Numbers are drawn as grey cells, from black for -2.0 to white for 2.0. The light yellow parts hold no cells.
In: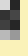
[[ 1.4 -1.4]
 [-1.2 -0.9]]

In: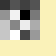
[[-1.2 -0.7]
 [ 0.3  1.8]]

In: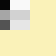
[[-1.9  1.9]
 [ 0.6  1.3]]

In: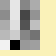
[[0.5 1.6]
 [0.2 1.6]]

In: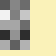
[[-0.6  0.1]
 [ 1.8  0.0]]

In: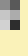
[[ 0.2 -0.6]
 [ 1.1  0.7]]

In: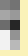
[[ 0.0 -0.2]
 [ 0.6  0.4]]

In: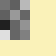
[[-0.2 -0.5]
 [-0.5  0.4]]
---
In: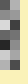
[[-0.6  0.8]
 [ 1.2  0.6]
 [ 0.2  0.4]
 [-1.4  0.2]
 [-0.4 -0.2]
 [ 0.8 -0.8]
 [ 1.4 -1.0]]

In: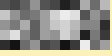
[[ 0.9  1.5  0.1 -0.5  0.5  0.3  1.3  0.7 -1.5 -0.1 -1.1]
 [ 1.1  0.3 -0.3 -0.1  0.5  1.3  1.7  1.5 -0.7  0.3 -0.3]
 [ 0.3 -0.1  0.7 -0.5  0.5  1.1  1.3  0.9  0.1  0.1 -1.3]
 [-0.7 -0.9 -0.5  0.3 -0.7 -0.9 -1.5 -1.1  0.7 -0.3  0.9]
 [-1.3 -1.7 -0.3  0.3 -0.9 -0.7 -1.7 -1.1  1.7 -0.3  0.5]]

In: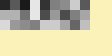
[[ 0.8  0.8 -0.2  1.6 -0.8  0.4 -0.8  0.0  0.6]
 [ 1.4  0.4  0.2  0.0  1.2  1.2  0.6 -0.4  1.0]
 [-1.4 -0.6 -1.6  1.6 -1.2  0.0  0.2  1.2 -0.6]]

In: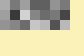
[[ 0.3  0.1 -0.3  1.1  0.9 -0.7  0.9]
 [ 0.7 -0.1  0.5 -0.5 -0.5  0.3 -0.1]
 [ 0.5 -1.1  1.3  0.1 -0.3 -0.1 -0.9]]

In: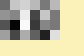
[[-0.3  1.1  1.3  0.9 -0.1  0.9]
 [ 0.3  0.1  1.7 -0.9  1.1 -0.1]
 [ 0.5 -0.9  0.7 -0.5 -1.5  1.5]
 [-0.7 -1.9  1.9 -1.1  0.1 -0.1]]

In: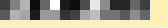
[[-0.6  0.8  0.6 -1.6  0.4  0.4 -1.2 -1.0  0.6  1.0 -0.2 -0.2 -0.6  0.2
  -0.4]
 [-1.0  0.0  0.8 -1.8 -0.4  2.0 -1.6 -1.8 -0.8  1.6  0.2 -1.4 -1.4 -0.4
  -1.0]]

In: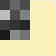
[[-1.6  0.2 -0.2]
 [-1.0 -0.4 -0.8]
 [ 1.0 -0.8  0.0]
 [-1.0 -1.2 -1.4]]

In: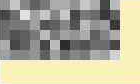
[[ 0.3  1.1  0.1 -0.5 -0.1  0.7  0.7  0.3  1.1  0.7 -0.9  0.9]
 [ 0.5  0.1  0.1  0.3 -0.5  0.5 -0.3  0.1 -0.1  0.7  0.5  1.3]
 [-0.3 -0.1 -0.1  0.5 -0.7 -0.5  0.1 -0.7  0.9  0.3  0.5 -1.1]
 [-0.9 -0.3  1.5  0.5  1.1  0.1  1.1 -0.9 -0.1 -0.3 -1.1 -0.5]
 [-0.3 -0.7 -0.5 -0.1  0.9 -0.1  0.5  0.3  0.7 -0.5  0.1  0.7]
 [ 0.7 -0.9 -0.5  0.3 -0.9  0.9 -1.3 -0.5 -0.7 -0.3 -0.3 -0.9]]
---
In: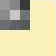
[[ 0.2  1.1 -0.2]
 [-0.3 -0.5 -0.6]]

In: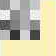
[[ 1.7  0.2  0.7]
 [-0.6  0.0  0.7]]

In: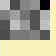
[[ 0.0  0.5 -0.2]
 [-0.7  1.0  0.4]]

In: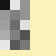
[[ 0.4  0.0  0.3]
 [ 0.5 -0.3  1.5]]

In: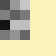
[[ 0.0 -0.5 -0.1]
 [-1.7  1.0  1.0]]

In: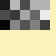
[[-0.8 -1.1  0.6]
 [-1.9  0.1 -0.7]]
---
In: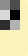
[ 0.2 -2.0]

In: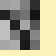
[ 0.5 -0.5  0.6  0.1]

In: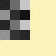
[-1.4 -1.3  1.1]

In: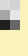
[1.4 1.6]

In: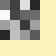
[-0.2 -0.9 -1.1 -0.6]

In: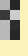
[0.8 1.2]

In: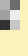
[0.8 1.7]

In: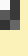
[ 1.9 -1.1]
